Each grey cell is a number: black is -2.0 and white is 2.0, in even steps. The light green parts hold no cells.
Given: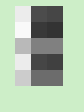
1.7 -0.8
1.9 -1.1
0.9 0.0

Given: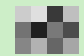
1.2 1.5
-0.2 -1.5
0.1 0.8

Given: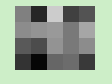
0.0 -1.4
0.2 0.3
-0.6 -0.8

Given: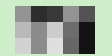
0.3 -1.3
0.9 0.2
1.3 0.2

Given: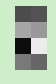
-0.8 -0.7
0.6 0.4
-1.8 1.7

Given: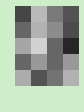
-0.9 0.9
-0.4 0.8
0.6 1.3

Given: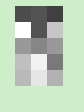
-0.8 -0.7
2.0 -0.7
0.4 0.1

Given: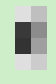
1.5 1.0
-1.1 0.2
-1.2 0.5
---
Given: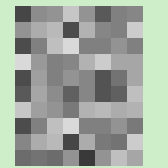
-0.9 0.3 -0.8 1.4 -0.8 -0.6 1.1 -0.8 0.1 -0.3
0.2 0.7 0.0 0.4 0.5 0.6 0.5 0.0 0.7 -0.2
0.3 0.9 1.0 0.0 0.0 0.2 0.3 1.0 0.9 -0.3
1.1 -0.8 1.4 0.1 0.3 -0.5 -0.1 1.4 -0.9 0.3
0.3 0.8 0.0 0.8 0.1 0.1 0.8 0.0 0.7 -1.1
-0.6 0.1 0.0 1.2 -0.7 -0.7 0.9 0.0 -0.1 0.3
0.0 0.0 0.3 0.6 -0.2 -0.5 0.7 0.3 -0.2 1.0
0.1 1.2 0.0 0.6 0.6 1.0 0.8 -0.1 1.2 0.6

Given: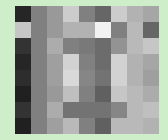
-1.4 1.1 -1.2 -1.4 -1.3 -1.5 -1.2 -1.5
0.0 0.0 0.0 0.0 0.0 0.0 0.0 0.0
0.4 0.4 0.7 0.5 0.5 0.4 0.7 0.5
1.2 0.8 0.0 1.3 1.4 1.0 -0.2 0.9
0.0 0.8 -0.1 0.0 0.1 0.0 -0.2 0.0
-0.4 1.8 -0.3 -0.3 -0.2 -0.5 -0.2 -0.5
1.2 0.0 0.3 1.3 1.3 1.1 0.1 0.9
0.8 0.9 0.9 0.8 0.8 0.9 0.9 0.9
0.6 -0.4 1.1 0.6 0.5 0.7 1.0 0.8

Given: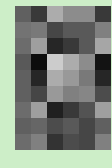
-0.5 -0.2 -0.3 -0.6 -0.5 -0.5 -0.3 -0.5 -0.3
-1.1 -0.1 0.5 -1.8 -1.4 -0.9 0.5 -0.4 0.0
0.7 -0.9 -1.4 1.2 0.7 0.4 -1.5 -0.8 -1.2
0.2 -0.6 -1.1 0.7 0.4 0.0 -1.1 -0.6 -0.8
0.2 -0.6 -0.6 0.2 -0.1 0.1 -0.7 -0.9 -0.9
-1.1 0.0 0.6 -1.7 -1.4 -0.8 0.5 -0.5 0.0

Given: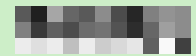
-0.6 0.0 1.7
-1.5 -1.1 1.5
0.6 -0.5 1.7
-0.4 -0.8 1.0
-0.6 -0.3 1.7
0.2 -0.2 1.2
-0.8 -0.7 1.4
-1.4 -1.3 1.6
0.0 -0.4 -0.5
0.3 0.5 1.9
0.2 0.2 -1.0

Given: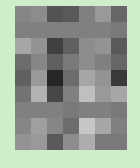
0.1 0.0 0.6 -0.3 -0.5 -0.2 0.0 0.1 0.3
0.2 0.0 0.3 0.1 0.4 0.8 0.0 0.5 0.4
-0.7 0.0 -1.0 -0.5 -1.4 -0.9 0.0 0.1 -0.6
-0.6 0.0 -0.5 -0.1 -0.3 0.0 -0.1 -0.3 0.2
0.0 0.0 0.2 0.2 0.6 1.0 0.0 1.1 0.7
0.4 0.0 0.3 0.0 0.3 0.4 0.0 0.6 -0.1
-0.4 -0.1 -0.6 -0.4 -1.1 0.6 -0.1 0.0 -0.1

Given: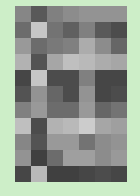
0.1 -0.3 0.4 0.8 -0.9 -0.7 0.0 1.0 0.1 0.3 -0.9
-0.6 1.1 -0.3 -0.7 1.1 0.3 0.4 -0.8 -0.7 -1.0 0.9
0.0 -0.2 -0.1 0.6 -0.8 -0.4 -0.3 0.8 0.4 -0.3 -1.0
0.2 -0.5 0.0 1.0 -0.8 -0.8 -0.3 0.9 0.4 0.5 -1.0
0.3 0.0 0.7 0.9 0.0 0.3 0.4 1.2 -0.2 0.5 -0.9
0.3 -0.6 0.2 0.7 -0.9 -0.9 -0.4 0.6 0.2 0.2 -0.8
0.3 -0.8 -0.4 0.6 -0.9 -0.8 -0.2 0.5 0.3 0.4 -0.9

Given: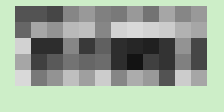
-0.7 -0.4 1.3 0.6 1.4
-0.7 0.6 -1.3 -1.0 -0.1
-0.9 0.3 -1.3 -0.6 0.3
0.1 0.9 0.1 -0.2 1.0
0.4 1.0 -1.1 -0.4 0.5
0.0 0.1 -0.5 -0.3 1.2
-0.1 1.3 -1.3 -1.3 0.1
0.4 1.4 -1.4 -1.7 0.7
-0.2 1.3 -1.5 -1.0 0.4
0.6 1.2 -1.2 -1.2 -0.7
0.1 0.8 0.3 0.0 1.2
0.4 0.6 -0.9 -0.9 0.6

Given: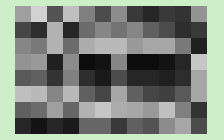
0.5 -0.9 0.1 0.3 -0.6 1.0 -0.5 -1.4
1.3 -1.3 -0.1 0.4 -0.5 0.9 -0.3 -1.7
-0.7 0.8 0.8 -1.5 -1.2 0.1 0.5 -1.4
1.0 -1.4 -0.3 0.2 0.0 0.9 -0.4 -1.6
0.0 -0.3 0.7 -1.8 -1.3 -0.5 0.8 -0.4
-0.8 0.1 0.9 -1.7 -1.6 -0.9 1.1 -0.4
0.2 -0.2 0.9 0.1 -0.8 0.6 0.7 -1.1
-1.1 0.1 0.4 -1.8 -1.4 -0.5 0.6 -0.5
-1.4 -0.5 0.6 -1.8 -1.4 -0.9 0.4 -0.7
-1.1 -0.8 0.6 -1.7 -1.5 -1.0 1.0 0.2
-1.2 -1.3 -0.1 -1.4 -1.3 -0.6 0.0 0.6
0.3 -1.1 -1.5 1.1 0.6 0.6 -1.2 -0.8
